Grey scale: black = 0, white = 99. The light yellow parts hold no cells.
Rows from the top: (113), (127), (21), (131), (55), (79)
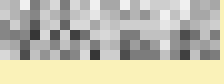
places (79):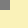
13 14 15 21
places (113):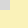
5 7 17
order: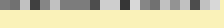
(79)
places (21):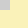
1 5 10 12 13 14 15 21

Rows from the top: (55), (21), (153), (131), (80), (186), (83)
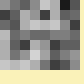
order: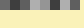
(21)
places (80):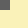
1 6 7
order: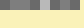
(131)
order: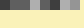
(80)
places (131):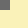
1 3 4 7
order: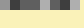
(80)
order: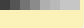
(83)

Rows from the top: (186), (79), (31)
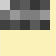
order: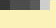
(186)
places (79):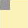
1 4
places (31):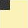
2 4
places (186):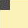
1 4
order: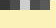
(186)

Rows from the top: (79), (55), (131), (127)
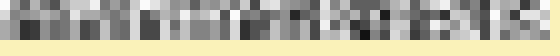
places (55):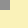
2 10 12 28 40
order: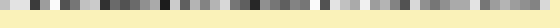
(55)
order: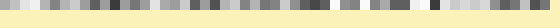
(79)
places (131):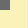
5 12 17 22 38 42 52
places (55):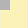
4 16 33 35

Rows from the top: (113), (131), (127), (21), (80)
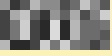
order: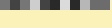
(127)
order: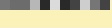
(127)

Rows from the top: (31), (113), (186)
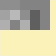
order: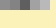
(113)
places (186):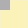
0 2
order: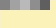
(113)
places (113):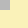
1
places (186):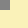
1 4
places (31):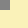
2 3 4
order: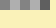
(186)

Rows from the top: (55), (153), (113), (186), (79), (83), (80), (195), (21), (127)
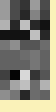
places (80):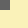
0 1 2 4
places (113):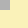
0
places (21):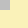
2
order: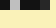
(186)
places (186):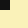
0 1 2
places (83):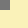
3
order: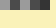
(55)

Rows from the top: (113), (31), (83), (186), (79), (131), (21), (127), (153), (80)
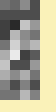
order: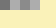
(127)
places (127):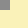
1
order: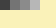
(186)
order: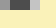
(21)
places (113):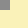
2
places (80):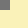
0 1
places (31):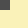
0 1 2 3

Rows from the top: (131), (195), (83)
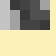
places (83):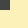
2 3
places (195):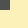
3 4
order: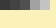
(131)
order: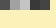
(131)
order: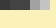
(83)
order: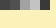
(131)

